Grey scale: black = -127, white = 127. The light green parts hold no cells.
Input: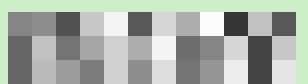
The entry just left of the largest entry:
45
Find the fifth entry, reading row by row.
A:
116
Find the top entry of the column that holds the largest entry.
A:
124
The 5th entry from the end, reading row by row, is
-11
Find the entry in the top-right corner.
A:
-39
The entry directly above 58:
65
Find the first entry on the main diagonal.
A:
5
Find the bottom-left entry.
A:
-25
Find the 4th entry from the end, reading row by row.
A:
21
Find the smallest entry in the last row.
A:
-59
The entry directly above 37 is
72

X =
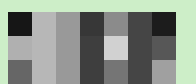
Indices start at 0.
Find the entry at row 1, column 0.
48
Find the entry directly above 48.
-105
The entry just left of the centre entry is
25
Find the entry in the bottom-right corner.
32
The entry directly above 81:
11
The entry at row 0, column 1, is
55

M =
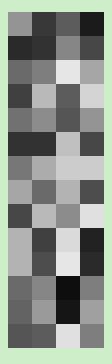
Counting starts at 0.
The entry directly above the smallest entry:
102
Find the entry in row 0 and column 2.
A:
-35
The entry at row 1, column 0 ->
-85
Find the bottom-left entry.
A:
-42
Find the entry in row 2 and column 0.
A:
-21
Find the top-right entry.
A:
-100
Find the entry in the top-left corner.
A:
20
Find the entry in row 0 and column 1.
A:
-71
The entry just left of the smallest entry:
6
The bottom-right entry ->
-1

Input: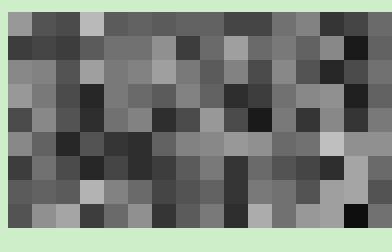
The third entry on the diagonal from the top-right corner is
-88
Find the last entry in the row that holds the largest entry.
16
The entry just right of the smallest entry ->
-14
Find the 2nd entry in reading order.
-44
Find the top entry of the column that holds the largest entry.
-74
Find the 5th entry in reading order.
-36
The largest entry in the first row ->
57
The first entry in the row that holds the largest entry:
8
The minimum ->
-113
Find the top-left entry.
24
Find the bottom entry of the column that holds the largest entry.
31
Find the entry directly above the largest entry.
8
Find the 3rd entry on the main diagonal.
-44
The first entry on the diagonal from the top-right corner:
-21
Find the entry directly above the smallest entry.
37
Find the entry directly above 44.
-6
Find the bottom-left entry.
-44
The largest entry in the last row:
44
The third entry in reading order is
-52
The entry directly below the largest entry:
-81
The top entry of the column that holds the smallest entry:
-58
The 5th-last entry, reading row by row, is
-14
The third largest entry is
51
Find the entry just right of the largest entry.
16
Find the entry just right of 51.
2

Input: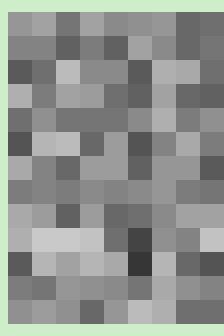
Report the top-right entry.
-16
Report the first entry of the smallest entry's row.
-37
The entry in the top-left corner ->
22
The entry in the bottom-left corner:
16
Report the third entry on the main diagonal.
59
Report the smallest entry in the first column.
-43
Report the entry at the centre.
28
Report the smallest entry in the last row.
-23
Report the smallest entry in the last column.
-43
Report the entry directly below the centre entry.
3
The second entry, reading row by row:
34
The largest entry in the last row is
59
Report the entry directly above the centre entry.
28
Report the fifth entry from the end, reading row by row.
22
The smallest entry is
-73
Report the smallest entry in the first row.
-23
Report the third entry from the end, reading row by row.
47
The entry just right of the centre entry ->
-30

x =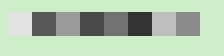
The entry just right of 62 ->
11
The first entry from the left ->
99
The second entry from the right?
62

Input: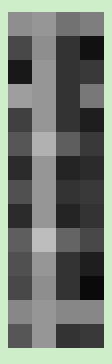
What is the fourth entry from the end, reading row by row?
-41
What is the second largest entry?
49
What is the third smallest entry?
-103
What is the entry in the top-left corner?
14
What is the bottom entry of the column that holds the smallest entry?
-70
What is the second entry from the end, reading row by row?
-76
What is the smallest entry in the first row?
-13
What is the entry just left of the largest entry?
-33
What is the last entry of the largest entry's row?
-55
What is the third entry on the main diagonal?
-76
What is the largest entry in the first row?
22
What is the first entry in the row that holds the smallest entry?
-55
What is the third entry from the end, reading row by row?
22
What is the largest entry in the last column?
7
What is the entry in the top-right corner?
-1
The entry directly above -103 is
-55

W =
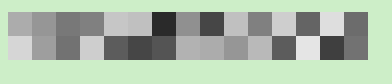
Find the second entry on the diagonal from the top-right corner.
-64
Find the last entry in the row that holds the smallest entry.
-19
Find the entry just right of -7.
0
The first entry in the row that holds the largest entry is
86
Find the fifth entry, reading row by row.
70
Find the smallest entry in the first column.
44
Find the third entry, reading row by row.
-7
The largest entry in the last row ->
101
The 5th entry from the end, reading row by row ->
57

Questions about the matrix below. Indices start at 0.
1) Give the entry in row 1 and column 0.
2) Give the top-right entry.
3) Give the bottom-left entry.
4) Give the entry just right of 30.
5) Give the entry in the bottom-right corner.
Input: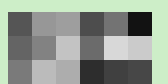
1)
-27
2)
-109
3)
-5
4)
-50
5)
-56

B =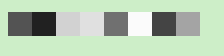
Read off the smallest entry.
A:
-94
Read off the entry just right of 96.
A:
-15
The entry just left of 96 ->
82

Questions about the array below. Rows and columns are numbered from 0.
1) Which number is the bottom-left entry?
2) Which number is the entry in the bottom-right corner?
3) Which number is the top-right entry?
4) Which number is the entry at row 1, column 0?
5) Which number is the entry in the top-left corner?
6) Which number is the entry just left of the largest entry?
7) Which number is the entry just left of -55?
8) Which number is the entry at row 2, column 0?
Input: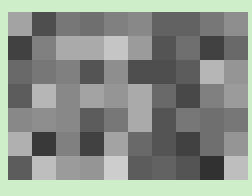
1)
-35
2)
62
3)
14
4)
-62
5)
35
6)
21
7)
-22
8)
-22

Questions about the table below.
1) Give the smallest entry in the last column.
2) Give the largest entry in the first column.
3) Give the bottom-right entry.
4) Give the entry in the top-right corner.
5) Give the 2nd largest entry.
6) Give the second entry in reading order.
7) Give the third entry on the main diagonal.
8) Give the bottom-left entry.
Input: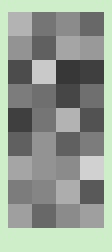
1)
-64
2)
51
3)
31
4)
-23
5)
73
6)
-10
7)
-72
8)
31
